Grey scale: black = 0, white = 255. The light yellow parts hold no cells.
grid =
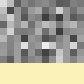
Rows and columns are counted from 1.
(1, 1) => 221
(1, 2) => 186
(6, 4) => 67
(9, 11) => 133
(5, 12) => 149
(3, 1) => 168
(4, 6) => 156
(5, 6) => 175
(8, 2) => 128
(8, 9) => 196
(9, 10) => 156
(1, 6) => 132
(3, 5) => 139
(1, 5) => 118
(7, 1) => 150
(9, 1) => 127
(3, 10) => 145
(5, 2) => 210
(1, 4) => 135
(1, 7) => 139
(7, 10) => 156
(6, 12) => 162
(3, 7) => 62
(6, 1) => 184
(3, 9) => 59
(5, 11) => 145
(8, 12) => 150
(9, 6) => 143
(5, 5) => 130
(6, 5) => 151

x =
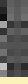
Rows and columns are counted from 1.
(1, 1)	56
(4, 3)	72
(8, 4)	73
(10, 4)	43
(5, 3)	88
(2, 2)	103
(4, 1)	164
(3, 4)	111
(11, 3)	77
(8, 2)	73
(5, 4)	98

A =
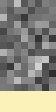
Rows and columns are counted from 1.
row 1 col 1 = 131
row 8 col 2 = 143
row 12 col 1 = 119
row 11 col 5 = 183
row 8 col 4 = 132
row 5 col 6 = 126
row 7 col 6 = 79
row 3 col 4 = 58
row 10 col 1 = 82
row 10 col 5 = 143
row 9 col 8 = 64
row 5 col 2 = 116
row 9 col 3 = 91
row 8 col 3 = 113
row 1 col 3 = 190
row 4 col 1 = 110
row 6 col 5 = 120
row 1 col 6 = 84
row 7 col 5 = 135
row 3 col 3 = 94
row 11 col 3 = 112
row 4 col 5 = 126
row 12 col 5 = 134
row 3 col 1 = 181
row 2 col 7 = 107
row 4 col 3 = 157
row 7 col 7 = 169

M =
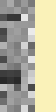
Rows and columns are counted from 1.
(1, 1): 145
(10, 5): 145
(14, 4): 143
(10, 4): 169
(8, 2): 150
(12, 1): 42
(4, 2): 167
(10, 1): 151
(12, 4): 171
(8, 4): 170
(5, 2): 151
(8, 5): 130
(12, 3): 42
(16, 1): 182
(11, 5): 200
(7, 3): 125
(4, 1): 158
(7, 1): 178
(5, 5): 234
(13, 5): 74
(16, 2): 139
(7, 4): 212
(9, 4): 141
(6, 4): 146
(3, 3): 54
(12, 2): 52
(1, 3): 126

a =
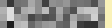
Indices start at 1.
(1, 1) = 139
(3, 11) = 167
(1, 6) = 141
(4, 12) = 62
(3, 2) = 220
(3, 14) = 208
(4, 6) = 133
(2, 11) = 80
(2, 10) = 117
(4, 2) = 30
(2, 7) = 187
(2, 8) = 90
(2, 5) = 180
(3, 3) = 161
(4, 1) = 135
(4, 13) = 51
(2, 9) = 168
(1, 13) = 112

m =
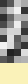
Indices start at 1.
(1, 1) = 53
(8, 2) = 35
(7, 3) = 105
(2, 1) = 132
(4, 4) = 101
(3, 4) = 175
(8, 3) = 47
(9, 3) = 172
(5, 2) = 214
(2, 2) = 202
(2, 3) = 242
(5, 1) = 172

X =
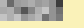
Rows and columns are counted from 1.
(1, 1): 180
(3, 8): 147
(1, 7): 163
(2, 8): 147
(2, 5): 134
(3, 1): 195
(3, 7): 114
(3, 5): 168
